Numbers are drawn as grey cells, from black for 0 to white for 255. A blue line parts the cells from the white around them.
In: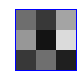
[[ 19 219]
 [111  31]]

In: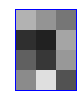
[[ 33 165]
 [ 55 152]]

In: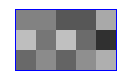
[[118 192]
 [139 100]]

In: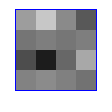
[[126 118]
 [ 28 103]]

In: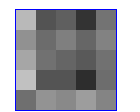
[[108 127]
 [113 101]]

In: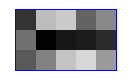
[[  3  23]
 [130 195]]
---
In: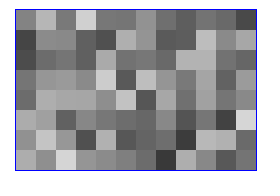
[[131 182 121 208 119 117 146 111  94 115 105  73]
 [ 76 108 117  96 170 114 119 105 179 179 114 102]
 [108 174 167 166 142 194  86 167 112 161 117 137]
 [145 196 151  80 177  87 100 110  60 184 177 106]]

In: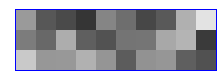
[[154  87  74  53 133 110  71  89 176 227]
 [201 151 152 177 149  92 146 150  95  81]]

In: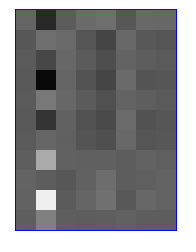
[[100  40  92 106 110  87 104 103]
 [ 90  71 103  91  78  99  93  90]
 [ 90 120 103  91  80  99  94  90]
 [ 90 102  96  84  79 104  85  87]
 [ 99  93  87  97 109  93  95  99]
 [ 94 128  94  93  94  97  93  93]]

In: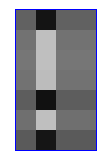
[[ 97  20  97  97]
 [118 191 118 118]
 [ 93  17  93  93]
 [ 90  21  90  90]]

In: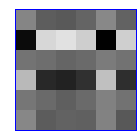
[[133  93  89 100 136  98]
 [115 110 101 106 123 114]
 [118 106  95 106 129 114]]

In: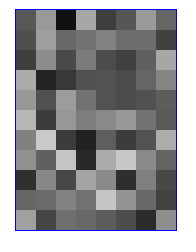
[[ 87 153  17 167  62  86 154 101]
 [ 62 141  74 123  76  64  95 167]
 [152  81 156 114  82  75  81  93]
 [129 201  60  34  94  60  82 173]
 [ 47 136  71 164 138  46 128  72]
 [160  69 111 104  92  77  43 143]]

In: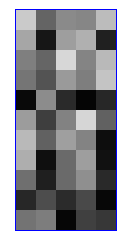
[[202 100 138 134 188]
 [127 101 215 132 185]
 [  9 140  42   5  39]
 [185  97 159 131  13]
 [111  31 106 143  41]
 [115 125   6  64  55]]

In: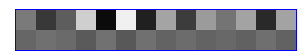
[[122  56  93 207  11 240  32 164  60 155 116 163  41 163]]

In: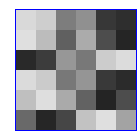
[[217 206 125 144  55  46]
 [ 41  60 151 120 204 220]
 [191 222 170  98  36  77]]
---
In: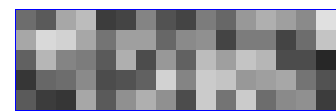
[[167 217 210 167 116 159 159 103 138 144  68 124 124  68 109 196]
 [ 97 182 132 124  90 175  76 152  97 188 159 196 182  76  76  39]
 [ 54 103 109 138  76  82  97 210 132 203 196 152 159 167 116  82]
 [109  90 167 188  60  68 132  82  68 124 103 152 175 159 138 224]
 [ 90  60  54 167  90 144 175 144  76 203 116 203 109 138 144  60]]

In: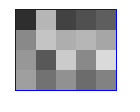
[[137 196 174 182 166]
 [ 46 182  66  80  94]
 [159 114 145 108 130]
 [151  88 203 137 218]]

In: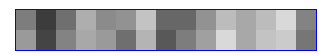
[[154  68 131 168 154 111 180  88 125 160 217 168 195 203 118]
 [125  60 111 174 139 146 195 103 103 146 188 168 188 217 131]]

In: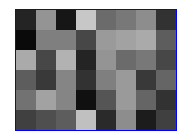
[[114 162 133  16  85 154 101  50]
 [ 36 148  22 199 107 120 141  50]
 [ 10 127 127  71 154 162 170  93]
 [ 64  79  93 192  42 141  28  64]
 [170  71 178  36 148 107 120  71]
 [ 93  57 133  50 127 154  57 101]]

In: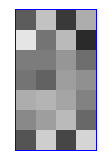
[[ 84 206  70 213]
 [ 92 194  57 173]
 [173 180 165 130]
 [137 158 186 104]
 [124 124 150 110]
 [229 116 186  42]
 [116  98 158 144]]

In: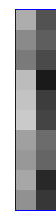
[[160 108]
 [152 101]
 [138  94]
 [173  82]
 [122  74]
 [202  68]
 [195  61]
 [145  55]
 [167  40]
 [188  26]]

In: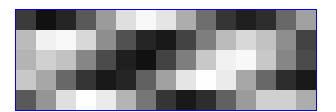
[[187 241 248 216 142  81  37  25  67 126 187 216 194 142  67]
 [180 208 194 134  75  31  17  67 126 200 241 248 200 134  75]
 [200 167 104  53  25  37  97 161 229 254 235 167 104  45  25]
 [ 89 149 223 254 235 180 118  53  25  45  97 155 208 208 173]
 [ 59  17  37  89 155 223 248 229 173 110  53  31  45 104 161]]

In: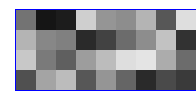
[[ 80 164 188  87 149 101  42  74  58]
 [180 135 128  42  66 108 141 194  50]
 [200 122  95 157 188 222 228 172 108]
 [115  21  28 207 149 141 180  87 222]]
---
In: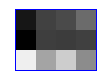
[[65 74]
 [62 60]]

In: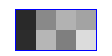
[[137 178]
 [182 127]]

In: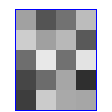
[[ 84 114]
 [160 184]]

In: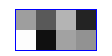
[[ 89 180]
 [ 16 162]]

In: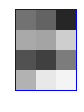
[[ 99  38]
 [164 206]]

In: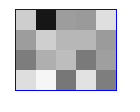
[[ 22 157]
 [207 183]]
